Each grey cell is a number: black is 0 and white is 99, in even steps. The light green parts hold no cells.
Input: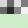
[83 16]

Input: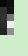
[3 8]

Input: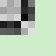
[79 67 82 83 87]

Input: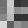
[44 76 19 50]

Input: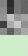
[50 20 59 56]

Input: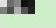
[87 30]
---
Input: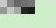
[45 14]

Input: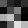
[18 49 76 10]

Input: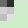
[17 81]

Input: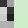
[62 83]

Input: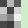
[35 26 64]

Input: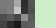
[33 19 27 17]

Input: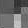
[25 25 45 44]

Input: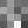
[42 35 66 35]
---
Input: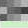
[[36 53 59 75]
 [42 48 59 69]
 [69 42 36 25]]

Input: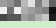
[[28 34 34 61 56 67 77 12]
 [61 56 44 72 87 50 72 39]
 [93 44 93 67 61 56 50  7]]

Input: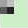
[[35 14]
 [62 74]]

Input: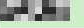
[[28 22 68 84 62 16 45 40 51 40]
 [45 79 73 34 62 73 28 51 79 73]
 [51 40 22 16 62 84 16 16 51 45]]

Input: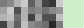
[[26 63 37 74 53 48 43 16 48]
 [48 53 69 79 37 58 26 21 79]
 [63 79 31 69 48 53 43 53 58]
 [69 74 43 69 26 63 31 31 74]]

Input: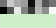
[[ 0 33 90 50 22 72 55 96]
 [44 78 66 61  6 66 33 44]]
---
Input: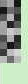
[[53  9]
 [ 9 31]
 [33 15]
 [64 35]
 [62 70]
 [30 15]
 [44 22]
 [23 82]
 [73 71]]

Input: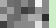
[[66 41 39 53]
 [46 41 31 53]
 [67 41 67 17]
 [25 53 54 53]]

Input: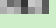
[[72 50 78 35]
 [67 66 55 36]]

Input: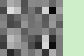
[[44 61 53 54 54]
 [27 75 45 82 63]
 [48 40 43 34 48]
 [52 32 44 36 37]
 [43 58 47 53 54]
 [28 64 35 79 48]
 [23 60 30 84 48]
 [54 31 45 20 47]]

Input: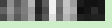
[[25 34 71 36 45 61  7  9]
 [39 40 63 30 40 67  8  9]
 [29 35 65 35 43 59 11 13]]

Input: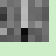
[[51 46 42 42]
 [27 40 41 35]
 [20 37 42 34]
 [40 43 48 44]
 [63 45 35 44]
 [34 38 42 42]]
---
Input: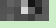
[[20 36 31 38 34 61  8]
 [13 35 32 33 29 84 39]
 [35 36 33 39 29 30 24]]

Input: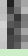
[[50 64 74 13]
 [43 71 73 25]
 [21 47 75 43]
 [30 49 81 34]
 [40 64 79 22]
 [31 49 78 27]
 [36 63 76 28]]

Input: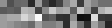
[[43 43 56 31 40 41 16 60 27 15 26 52 66 23 63 52]
 [68 76 35 38 35 71 68 26 54 78 63 66 36 77 59 26]
 [22 20 61 66 66 83 73 97 32 37 19 18 55  6  7 86]
 [45 14 61 58 52 49 41 63 49 49 55 17 66 44 18 63]]

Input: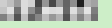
[[68 63 80 74 60 85 81 27 58 28 58 39 55 12]
 [88 49 76 87 44 85 55 38 88 85 86 40 86 64]
 [71 44 50 69 32 74 38 52 73 59 70 32 73 51]]

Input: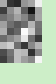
[[64 93 66 20 16 58]
 [ 8 63 24 55 70 36]
 [33 64 43 50 63 52]
 [70 45 62 43 35 42]
 [79 43 68 32 40 97]
 [43 22 42 53 62 89]
 [53 70 73 80 43 21]
 [19 52 30 45 74 71]
 [53 95 24 41 74 61]]

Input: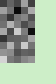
[[62 25 25 39 28]
 [35 66 62 45  4]
 [52 32 40 21 46]
 [30 41 44 69 49]
 [48  6 65 28 79]
 [41 64 20 37 38]
 [78 45 43 69 40]
 [38 36 57 54 31]
 [52 57 82 47 41]]

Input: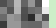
[[32 99 31 41 71 39 58]
 [44 91 51 33 69 31 41]
 [60 32 41 59 55 30 17]
 [40 60 23 59 59 41 40]]
